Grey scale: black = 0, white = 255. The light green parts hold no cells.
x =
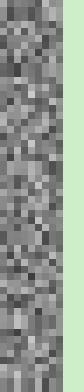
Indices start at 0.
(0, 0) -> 170
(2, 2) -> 109
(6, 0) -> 81
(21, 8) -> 104
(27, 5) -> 123
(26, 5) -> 193
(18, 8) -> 115
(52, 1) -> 148
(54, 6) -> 79
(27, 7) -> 105
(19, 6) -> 78
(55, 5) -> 174
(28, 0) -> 138
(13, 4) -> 202
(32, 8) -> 139
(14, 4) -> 107
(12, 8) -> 103
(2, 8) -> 157
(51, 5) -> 84
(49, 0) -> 135
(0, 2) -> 132
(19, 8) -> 146
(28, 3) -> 109
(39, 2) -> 124
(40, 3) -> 130
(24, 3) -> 145
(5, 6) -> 75
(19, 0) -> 81
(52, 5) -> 176
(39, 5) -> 141
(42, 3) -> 85
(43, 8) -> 111
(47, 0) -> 103
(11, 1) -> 140
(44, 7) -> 147
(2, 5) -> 109
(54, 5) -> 175

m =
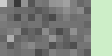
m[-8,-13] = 203
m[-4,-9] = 101
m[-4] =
[116, 125, 136, 86, 101, 87, 139, 107, 77, 100, 144, 113, 116]
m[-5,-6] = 116
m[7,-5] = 117
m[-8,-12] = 124
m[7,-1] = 92
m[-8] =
[203, 124, 55, 147, 86, 121, 116, 148, 151, 161, 127, 104, 115]
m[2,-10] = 117
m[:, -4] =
[161, 142, 127, 116, 100, 96, 92, 116]
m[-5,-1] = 102
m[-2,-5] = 104
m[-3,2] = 101
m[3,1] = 117
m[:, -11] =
[55, 106, 76, 116, 136, 101, 110, 109]
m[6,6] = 116
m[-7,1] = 114
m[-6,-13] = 130
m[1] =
[116, 114, 106, 107, 104, 89, 100, 116, 126, 142, 127, 138, 93]
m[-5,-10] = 108
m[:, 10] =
[127, 127, 110, 115, 144, 116, 79, 132]
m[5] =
[102, 174, 101, 111, 100, 109, 116, 149, 116, 96, 116, 110, 132]
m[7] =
[121, 115, 109, 116, 116, 77, 96, 129, 117, 116, 132, 111, 92]
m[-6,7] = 74

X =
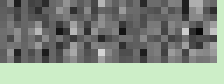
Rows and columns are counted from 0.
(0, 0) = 90
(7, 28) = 139
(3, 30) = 158
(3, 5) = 144
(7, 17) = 78
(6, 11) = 121
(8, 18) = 89
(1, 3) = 100
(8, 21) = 111
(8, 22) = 116
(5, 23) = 119
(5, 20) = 139
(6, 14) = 122
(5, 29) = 79
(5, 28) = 81
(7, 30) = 154
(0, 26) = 31
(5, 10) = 59
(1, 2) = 71
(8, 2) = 61
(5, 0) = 109
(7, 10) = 168
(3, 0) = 102
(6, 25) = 103
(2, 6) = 76
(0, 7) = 104
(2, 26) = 59
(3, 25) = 118
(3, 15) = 119
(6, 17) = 48
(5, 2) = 136
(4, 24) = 128
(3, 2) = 94
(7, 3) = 104
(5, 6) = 139
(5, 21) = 92
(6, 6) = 90
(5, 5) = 90
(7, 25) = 135

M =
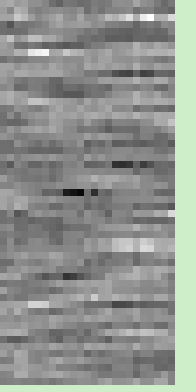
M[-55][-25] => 165
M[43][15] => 105
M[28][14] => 113
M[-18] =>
[109, 109, 139, 136, 130, 124, 135, 146, 152, 138, 134, 147, 105, 123, 107, 122, 120, 125, 134, 106, 126, 130, 122, 129, 111]
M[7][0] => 153
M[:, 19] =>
[164, 113, 174, 101, 101, 103, 177, 175, 150, 174, 99, 176, 123, 176, 178, 110, 178, 126, 106, 112, 97, 129, 139, 97, 104, 161, 155, 131, 138, 101, 154, 102, 177, 127, 180, 179, 109, 106, 177, 177, 152, 139, 174, 100, 162, 159, 111, 177, 122, 171, 118, 99, 113, 104, 166]
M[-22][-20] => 118
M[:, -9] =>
[141, 130, 175, 128, 102, 94, 147, 149, 147, 161, 81, 154, 132, 144, 158, 138, 170, 131, 108, 139, 93, 136, 141, 50, 133, 169, 143, 124, 133, 122, 134, 132, 152, 134, 189, 187, 123, 120, 143, 153, 150, 145, 178, 71, 144, 149, 129, 161, 129, 156, 130, 126, 129, 125, 144]
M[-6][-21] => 145
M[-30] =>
[155, 134, 124, 117, 118, 115, 121, 108, 122, 137, 142, 154, 157, 177, 161, 168, 169, 159, 153, 161, 138, 135, 122, 118, 122]
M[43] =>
[158, 161, 166, 168, 211, 211, 204, 166, 164, 151, 140, 132, 110, 110, 107, 105, 71, 73, 78, 100, 93, 100, 102, 103, 115]
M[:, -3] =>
[122, 110, 177, 115, 103, 101, 168, 175, 123, 161, 102, 171, 110, 162, 173, 108, 172, 170, 125, 106, 105, 116, 135, 104, 105, 122, 147, 107, 146, 103, 172, 102, 162, 141, 173, 174, 147, 122, 172, 166, 145, 131, 168, 102, 147, 149, 110, 175, 150, 160, 111, 104, 104, 130, 166]
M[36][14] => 114
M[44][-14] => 145
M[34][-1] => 170
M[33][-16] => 130
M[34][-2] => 169
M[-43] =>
[135, 142, 105, 109, 124, 123, 113, 104, 95, 108, 109, 102, 112, 117, 111, 103, 132, 133, 130, 123, 136, 131, 110, 105, 130]
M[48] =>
[111, 93, 91, 102, 118, 131, 123, 109, 97, 125, 126, 109, 119, 123, 113, 95, 129, 129, 124, 122, 140, 137, 150, 156, 161]
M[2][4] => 157
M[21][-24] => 110
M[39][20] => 163
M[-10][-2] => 147
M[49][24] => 152
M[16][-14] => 154
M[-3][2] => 158
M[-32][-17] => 112
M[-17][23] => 168
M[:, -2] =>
[106, 111, 179, 139, 106, 99, 159, 174, 118, 153, 103, 167, 105, 140, 169, 111, 168, 169, 141, 107, 109, 113, 134, 108, 106, 118, 143, 102, 143, 105, 166, 101, 142, 146, 169, 171, 159, 129, 168, 142, 150, 135, 166, 103, 138, 147, 108, 174, 156, 155, 110, 108, 102, 153, 165]
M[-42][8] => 97
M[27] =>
[166, 164, 150, 138, 133, 125, 99, 103, 95, 28, 19, 9, 110, 46, 109, 99, 124, 131, 131, 131, 138, 132, 107, 102, 104]
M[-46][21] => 144
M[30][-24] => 134
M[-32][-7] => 53
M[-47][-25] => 112
